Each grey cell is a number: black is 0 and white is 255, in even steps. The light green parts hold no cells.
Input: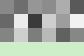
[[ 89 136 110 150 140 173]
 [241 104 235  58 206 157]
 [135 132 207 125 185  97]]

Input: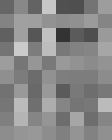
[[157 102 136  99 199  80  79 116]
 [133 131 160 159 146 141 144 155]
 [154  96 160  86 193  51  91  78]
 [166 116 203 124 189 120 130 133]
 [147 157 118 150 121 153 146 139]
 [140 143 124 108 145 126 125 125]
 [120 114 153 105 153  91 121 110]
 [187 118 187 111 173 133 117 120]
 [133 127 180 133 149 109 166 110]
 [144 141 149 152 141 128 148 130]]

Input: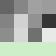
[[156 101 134 161]
 [ 53 131 209 146]
 [233 141 215 112]]

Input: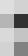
[[210 222]
 [ 50 181]
 [196 217]
 [130 210]]

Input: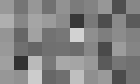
[[135 153 117 151 113 146 123 131 151  78]
 [ 90 175 135 165 155 139  55 121  77 138]
 [129 149 102 162 114 119 210 143 126 140]
 [133 153 112 101 112 113 108 135  74 156]
 [112 160  50 186 120 168 165 153  90 118]
 [114 151 145 204 103 111 191 143 154  76]]

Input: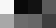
[[ 90 247   9  18]
 [ 63 168 108 103]]

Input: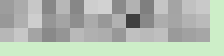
[[201 157 171 199 135 183 135 206 210 138 178 127 197 164 193]
 [186 152 175 206 150 164 142 171 152 177  63 136 173 165 178]
 [166 183 199 164 137 149 185 176 173 152 192 186 191 154 161]]

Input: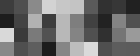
[[ 33  61  79 138 211 199 196  90  49  55]
 [ 81  29  67 178  61 184 126  65  34 132]
 [154 217  58 122  82 184 132  80  48 117]
 [ 92 136  79  94  28 134 189 218  79  93]]

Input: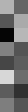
[[101 179]
 [170  86]
 [183   5]
 [ 84 130]
 [ 93  70]
 [108 215]
 [ 49  92]
 [ 85 126]]
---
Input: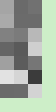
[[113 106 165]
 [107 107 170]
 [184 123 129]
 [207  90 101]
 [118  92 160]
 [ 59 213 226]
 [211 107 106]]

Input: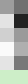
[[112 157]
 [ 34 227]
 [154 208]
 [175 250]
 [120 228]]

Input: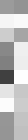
[[147 155]
 [249 245]
 [165 205]
 [239 136]
 [237 128]
 [254  64]
 [199 228]
 [204 252]
 [195 150]
 [192 149]]

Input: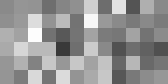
[[137 175  84 226 109 207 144 133 110 147 149 138]
 [123 137 122 138 153 247 115 187 147 221 153 143]
 [139 115 163 119 123 163 116  88 114 253 162 176]
 [ 80  97 110  81 137 203 111  57 185 185 214 170]
 [117 105 183 103 195 162 199 151 199 130 177 150]
 [151 140 121  87 199 170 148 219 117 217 124 149]]

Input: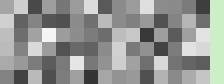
[[ 62 123 138 140 223 155 139  89 220 155 119 158  73 207 165]
 [110 181 132  81 153 128 139 186 112 139  80  86 132  98 208]
 [227 159  91 158  56 199 189 109 124 141 156 244 162 110 190]
 [216 226 124  66 145 121 209 139  98 105  82 156 218 131 187]
 [ 93 101 115 216 111 161 206 146 120 230 122  92 124 153 170]
 [197 171 138 179  80 153 147 166  53 160 125  79 186  66 131]]

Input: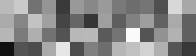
[[168 216  80 117 109 121 154 136 153  58 149 114 202 186]
 [ 96 170  98 158 129  94 159  54 102  69 160 195 133 170]
 [ 97 178 146  84 250 115  90 185 184  83 114 175 123 182]
 [ 56  85 176 210 192 182 109 128  77 230 170  76  83  17]]
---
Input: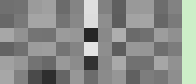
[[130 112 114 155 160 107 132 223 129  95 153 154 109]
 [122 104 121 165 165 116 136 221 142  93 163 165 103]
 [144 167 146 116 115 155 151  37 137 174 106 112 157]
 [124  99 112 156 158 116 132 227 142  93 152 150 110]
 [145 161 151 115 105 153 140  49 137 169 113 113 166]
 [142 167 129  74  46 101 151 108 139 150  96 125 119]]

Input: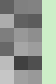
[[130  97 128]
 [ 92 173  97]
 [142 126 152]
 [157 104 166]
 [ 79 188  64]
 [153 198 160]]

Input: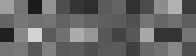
[[ 60 159 115  27 147  77  53  45  91 100  49  75 142 177]
 [ 94 100 119 113 115  98 110 100  95  91  81 116 101 112]
 [116  33 136 210  90 112 172 150  87  67  87 168  53  51]
 [ 80 118 121  87 128  89  92  80  90  90  64 105 113 135]]

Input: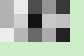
[[ 56 179 234  77 148]
 [192 178 208  19 200]
 [ 34 236 183 105 172]]

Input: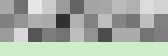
[[210 167 113 231 203 156 100 164 166 186 177 219]
 [129 128 149 174 171  48 177 129 189 132 117 190]
 [126 156 216  85 125 114 189 146  76 171 171 116]]

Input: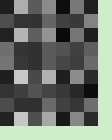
[[ 32  30 173  91 139  14 120]
 [131  78  52  51 101  65  57]
 [ 31  34 180  94 147  10 118]
 [ 95 111  52  49  91  83  65]
 [107 117  56  49  91  71  62]
 [ 43  31 199  73 177  31 140]
 [ 12  52  63  83  69  57  40]
 [110  76  49  48 106  65  54]
 [ 43  35 198  79 167  25 135]]

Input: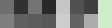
[[ 63 111  49 117  41 198  81]
 [172 127  97  92  89 205  98]]

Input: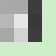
[[ 61 169 168]
 [ 57 183 230]
 [ 61 167 211]]
